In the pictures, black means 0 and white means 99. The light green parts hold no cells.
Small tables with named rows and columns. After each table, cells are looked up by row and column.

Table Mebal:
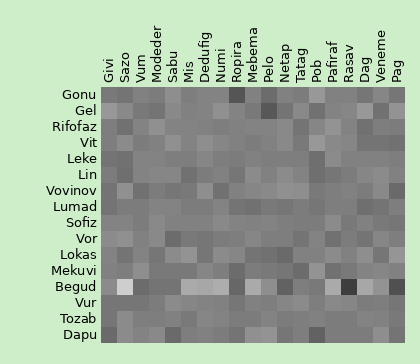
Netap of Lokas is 41
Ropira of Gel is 51
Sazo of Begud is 80
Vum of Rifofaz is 51
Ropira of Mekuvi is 42
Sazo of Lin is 43
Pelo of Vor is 49
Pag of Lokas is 58
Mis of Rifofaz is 51
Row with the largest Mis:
Begud

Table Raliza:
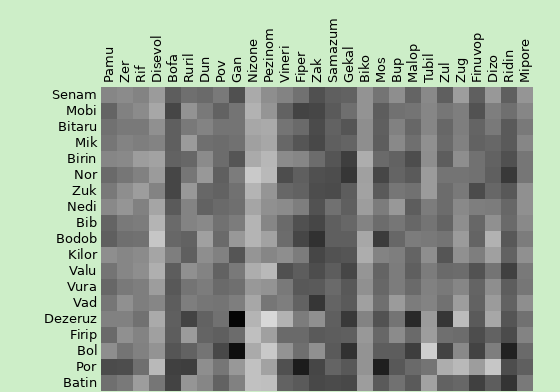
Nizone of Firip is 74
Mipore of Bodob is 48
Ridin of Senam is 37
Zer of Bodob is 43
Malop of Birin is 30
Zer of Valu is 52
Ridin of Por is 30
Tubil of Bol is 80
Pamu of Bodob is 37
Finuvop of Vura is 39
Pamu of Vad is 46
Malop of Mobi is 45
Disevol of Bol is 57

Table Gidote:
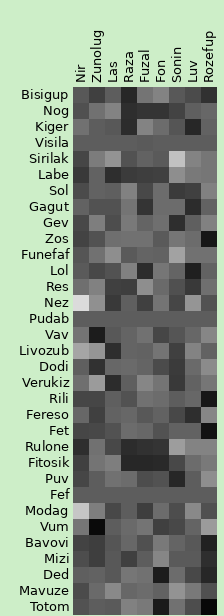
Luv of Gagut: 17
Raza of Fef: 36
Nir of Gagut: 38
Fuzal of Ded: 44
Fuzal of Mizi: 36
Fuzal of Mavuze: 42
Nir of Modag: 77
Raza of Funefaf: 35
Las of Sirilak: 57
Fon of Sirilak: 35
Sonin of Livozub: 25
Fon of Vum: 25
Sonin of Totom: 44
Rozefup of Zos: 9
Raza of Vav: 39
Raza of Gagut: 45
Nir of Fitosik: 25
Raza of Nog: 18
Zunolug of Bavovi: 24
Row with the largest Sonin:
Sirilak

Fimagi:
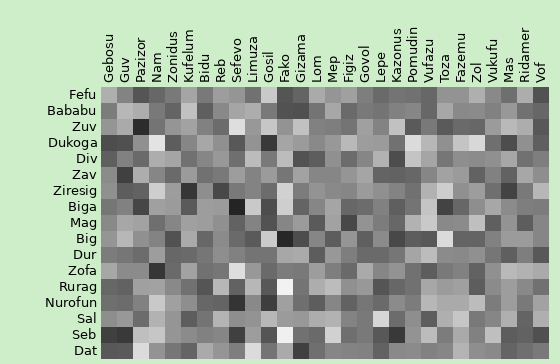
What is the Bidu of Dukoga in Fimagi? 65
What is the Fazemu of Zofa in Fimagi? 50
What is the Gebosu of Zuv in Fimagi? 58
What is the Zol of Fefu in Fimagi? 68
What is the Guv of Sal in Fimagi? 59
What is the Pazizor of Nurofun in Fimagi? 50
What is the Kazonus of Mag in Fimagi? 40
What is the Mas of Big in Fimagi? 60
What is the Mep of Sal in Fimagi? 69
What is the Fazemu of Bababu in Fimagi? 53
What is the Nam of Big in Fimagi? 51
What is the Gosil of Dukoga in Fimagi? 22
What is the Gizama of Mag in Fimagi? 60
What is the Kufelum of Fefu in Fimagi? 64
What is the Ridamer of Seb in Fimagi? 38
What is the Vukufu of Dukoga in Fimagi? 43
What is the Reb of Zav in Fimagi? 47
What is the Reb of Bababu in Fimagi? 53
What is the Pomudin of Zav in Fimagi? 40

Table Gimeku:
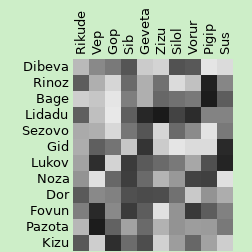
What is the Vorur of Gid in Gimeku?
85
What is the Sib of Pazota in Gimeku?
63
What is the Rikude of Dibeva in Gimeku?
72
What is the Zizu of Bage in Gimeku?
40
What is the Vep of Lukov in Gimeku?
18
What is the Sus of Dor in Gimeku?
67
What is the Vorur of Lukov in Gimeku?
65
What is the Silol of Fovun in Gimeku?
57
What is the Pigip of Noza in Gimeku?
25

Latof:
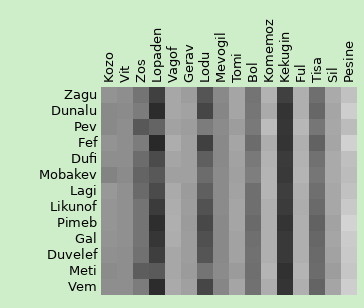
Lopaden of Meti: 35
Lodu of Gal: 31
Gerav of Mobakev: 62
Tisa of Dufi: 44
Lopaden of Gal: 21
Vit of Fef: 55
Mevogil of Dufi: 53
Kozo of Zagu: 57
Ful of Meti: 70
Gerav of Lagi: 60
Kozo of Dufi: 55
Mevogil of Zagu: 53

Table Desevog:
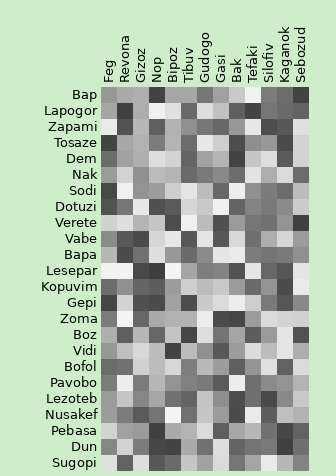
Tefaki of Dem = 77
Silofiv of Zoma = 85
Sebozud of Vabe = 60
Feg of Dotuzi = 32
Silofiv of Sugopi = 91
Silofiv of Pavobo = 54
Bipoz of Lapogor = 87
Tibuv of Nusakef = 44
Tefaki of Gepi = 80
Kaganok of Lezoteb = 53
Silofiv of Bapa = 45
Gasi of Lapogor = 75
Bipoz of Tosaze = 70
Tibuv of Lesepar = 64
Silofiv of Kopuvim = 57
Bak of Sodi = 92

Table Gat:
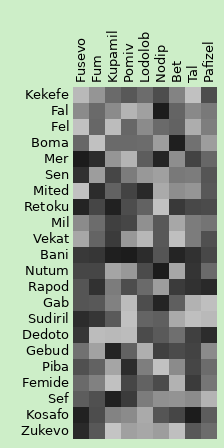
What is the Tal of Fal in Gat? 53
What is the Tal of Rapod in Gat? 19
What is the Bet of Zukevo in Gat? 74
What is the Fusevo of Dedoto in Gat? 21
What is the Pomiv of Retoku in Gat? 30
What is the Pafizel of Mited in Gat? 34
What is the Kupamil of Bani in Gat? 12

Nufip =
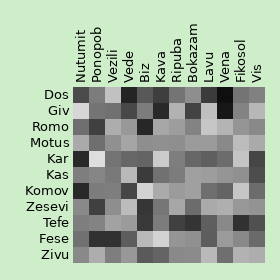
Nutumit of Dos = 29
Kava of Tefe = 48
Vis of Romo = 53
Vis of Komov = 42
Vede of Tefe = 60
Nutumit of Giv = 83
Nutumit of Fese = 44
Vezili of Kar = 45
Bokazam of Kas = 62
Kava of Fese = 82
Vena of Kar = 42
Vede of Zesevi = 73
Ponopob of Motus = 43
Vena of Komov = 39
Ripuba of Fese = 58
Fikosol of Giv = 51
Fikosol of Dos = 45
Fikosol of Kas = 56
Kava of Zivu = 39
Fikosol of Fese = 53

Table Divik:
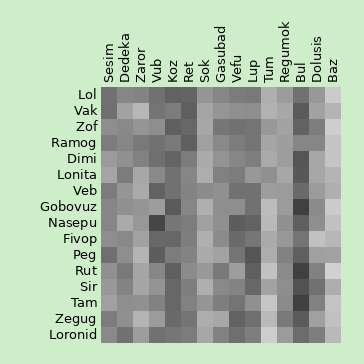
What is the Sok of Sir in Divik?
68
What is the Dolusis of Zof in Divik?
49
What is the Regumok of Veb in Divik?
60
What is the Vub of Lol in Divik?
44
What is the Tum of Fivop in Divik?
66
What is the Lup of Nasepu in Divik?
38
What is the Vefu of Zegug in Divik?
38
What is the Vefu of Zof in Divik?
44
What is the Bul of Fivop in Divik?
45
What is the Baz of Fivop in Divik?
71
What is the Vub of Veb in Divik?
38
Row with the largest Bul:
Ramog

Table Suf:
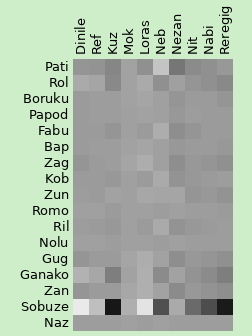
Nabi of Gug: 58
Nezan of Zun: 64
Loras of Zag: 67
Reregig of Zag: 56
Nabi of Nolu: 61
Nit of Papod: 61
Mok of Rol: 63
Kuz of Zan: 60
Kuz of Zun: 63
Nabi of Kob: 60
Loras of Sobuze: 88
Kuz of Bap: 61
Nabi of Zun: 59
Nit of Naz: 61
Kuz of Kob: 59
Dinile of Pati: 58
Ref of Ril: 60
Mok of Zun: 62
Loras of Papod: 63
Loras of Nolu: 62
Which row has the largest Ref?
Sobuze

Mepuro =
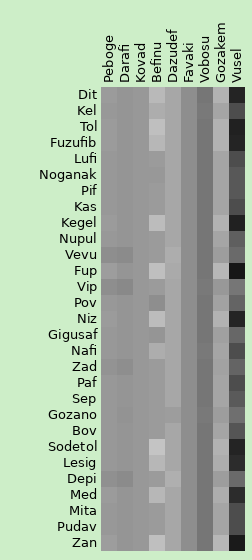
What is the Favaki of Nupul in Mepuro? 55
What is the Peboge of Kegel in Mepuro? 60
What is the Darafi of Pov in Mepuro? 58
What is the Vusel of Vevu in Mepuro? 41
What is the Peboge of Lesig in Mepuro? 59
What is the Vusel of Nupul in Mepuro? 37
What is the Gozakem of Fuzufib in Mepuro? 69
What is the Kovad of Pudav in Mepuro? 59
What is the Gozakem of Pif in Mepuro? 64
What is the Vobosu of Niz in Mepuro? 46

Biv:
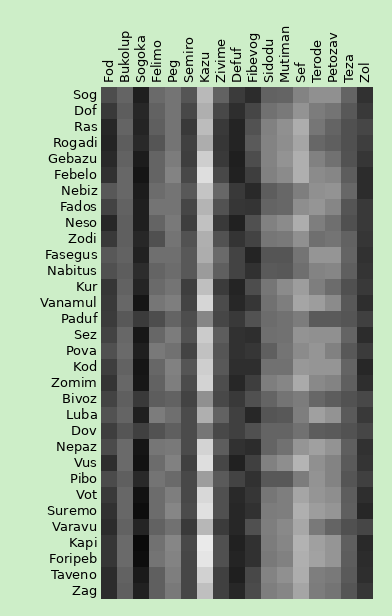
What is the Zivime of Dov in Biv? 28
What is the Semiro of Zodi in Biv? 32
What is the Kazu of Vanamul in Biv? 83
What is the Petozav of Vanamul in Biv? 54
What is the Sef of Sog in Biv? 51
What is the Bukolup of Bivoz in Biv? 37
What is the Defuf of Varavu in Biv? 15
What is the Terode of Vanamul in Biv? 61
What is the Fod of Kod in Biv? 24

